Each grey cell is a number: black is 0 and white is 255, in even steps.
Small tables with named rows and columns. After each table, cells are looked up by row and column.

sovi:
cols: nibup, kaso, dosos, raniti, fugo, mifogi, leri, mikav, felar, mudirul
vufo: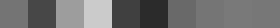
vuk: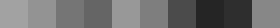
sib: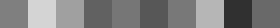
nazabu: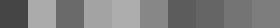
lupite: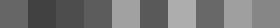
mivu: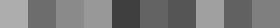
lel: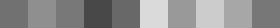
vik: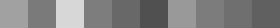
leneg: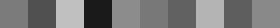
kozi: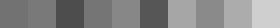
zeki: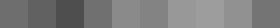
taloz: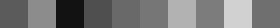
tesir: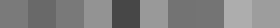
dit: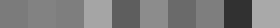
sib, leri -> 120
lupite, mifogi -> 89
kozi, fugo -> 135
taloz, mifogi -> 118
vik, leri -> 153
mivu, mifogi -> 99
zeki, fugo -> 138
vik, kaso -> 122
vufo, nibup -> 116
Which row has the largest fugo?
nazabu

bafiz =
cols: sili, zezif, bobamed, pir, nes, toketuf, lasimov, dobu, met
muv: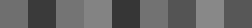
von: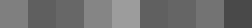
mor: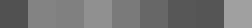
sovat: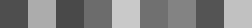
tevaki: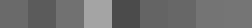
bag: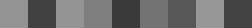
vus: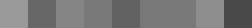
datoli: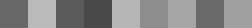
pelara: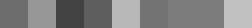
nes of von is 156
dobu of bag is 151
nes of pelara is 183
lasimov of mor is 87
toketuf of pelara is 114
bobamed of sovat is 73
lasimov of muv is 84
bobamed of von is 103

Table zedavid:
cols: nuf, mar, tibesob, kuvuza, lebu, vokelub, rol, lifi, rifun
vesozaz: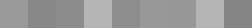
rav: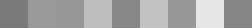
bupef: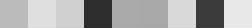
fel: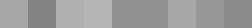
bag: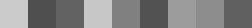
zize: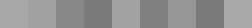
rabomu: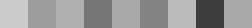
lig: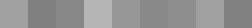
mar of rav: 154
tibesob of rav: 150
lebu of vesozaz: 141
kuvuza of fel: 181
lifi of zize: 122
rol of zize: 150
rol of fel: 167
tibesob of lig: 135
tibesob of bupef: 207
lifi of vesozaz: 180
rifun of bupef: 232
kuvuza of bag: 199
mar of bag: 79
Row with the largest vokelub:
rav

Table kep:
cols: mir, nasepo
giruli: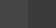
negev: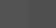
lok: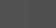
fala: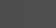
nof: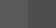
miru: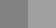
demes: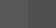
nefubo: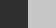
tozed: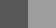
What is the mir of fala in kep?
78
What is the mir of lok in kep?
82
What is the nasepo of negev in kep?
79
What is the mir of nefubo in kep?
47
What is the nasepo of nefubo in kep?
199
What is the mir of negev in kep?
83
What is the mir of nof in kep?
89
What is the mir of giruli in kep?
69
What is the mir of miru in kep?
130
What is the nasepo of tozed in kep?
157
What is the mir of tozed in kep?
88
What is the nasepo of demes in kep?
79
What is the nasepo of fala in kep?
79

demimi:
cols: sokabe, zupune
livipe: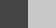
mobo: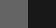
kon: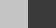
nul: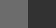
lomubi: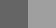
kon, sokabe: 197
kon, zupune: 57
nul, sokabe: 108
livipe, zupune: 201
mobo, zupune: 23
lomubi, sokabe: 101
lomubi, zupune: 159

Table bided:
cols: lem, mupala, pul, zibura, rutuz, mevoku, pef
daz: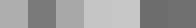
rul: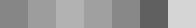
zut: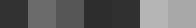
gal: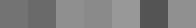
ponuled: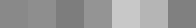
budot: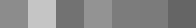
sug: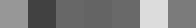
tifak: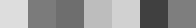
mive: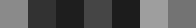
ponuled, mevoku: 181
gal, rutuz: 152
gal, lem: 115
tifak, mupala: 123
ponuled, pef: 128
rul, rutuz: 136

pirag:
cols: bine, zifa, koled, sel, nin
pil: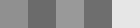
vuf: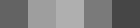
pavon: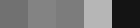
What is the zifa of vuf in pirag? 158
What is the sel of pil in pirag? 110
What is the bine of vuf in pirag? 99
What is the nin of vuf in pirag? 70
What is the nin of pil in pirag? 230
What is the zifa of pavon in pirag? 131
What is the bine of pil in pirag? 144
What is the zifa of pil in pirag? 107
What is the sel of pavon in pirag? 182
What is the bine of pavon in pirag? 113
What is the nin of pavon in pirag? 20
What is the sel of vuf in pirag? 122
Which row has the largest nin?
pil

